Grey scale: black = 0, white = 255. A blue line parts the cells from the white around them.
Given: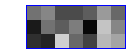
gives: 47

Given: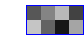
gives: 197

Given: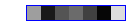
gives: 158

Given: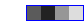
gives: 91

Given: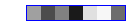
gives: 160

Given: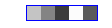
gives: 196
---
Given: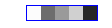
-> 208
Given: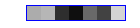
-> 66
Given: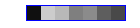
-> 94
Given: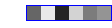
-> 124
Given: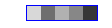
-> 135
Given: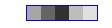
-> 189
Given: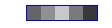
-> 122
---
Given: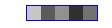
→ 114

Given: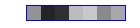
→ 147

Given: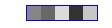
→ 134

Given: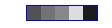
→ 115

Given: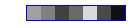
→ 105

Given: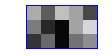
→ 114
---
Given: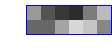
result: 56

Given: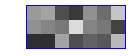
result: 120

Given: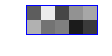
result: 70

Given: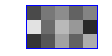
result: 185

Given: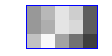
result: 228

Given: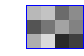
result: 163

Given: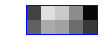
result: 202

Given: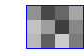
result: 62
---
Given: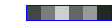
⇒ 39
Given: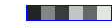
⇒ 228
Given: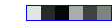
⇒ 129
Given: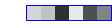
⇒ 131
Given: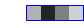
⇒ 208
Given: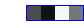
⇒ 119
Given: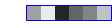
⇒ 193
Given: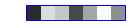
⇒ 144
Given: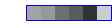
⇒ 204
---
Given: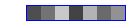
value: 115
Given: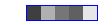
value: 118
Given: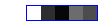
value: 76
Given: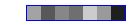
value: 135
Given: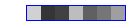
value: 118
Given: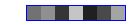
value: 114
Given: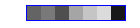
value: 121
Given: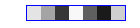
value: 164
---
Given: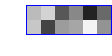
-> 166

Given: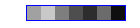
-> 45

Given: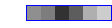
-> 93

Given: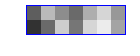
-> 214

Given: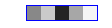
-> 36

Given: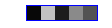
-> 29

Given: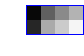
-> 170
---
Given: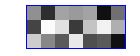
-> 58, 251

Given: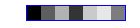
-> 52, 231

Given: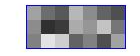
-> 171, 227

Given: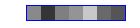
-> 148, 200

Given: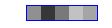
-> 121, 194

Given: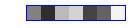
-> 210, 244

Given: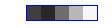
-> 109, 246

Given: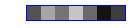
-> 197, 197
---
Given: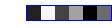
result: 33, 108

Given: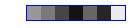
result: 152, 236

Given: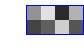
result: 147, 86

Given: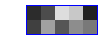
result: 44, 121

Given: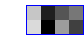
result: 198, 64

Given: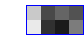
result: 201, 124

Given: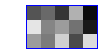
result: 84, 220

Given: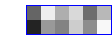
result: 101, 248
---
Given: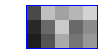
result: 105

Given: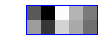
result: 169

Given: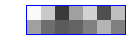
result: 180

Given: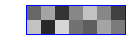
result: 164

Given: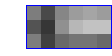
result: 194

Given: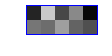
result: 99

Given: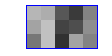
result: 78
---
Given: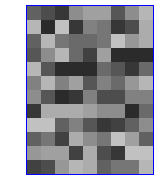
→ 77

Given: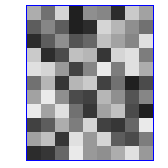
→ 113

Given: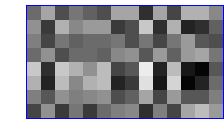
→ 165

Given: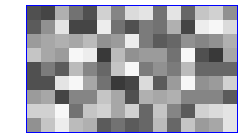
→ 69

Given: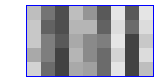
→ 116

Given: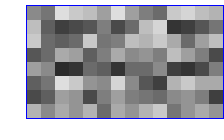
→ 117

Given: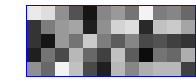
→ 222

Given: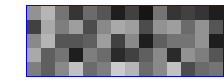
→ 181
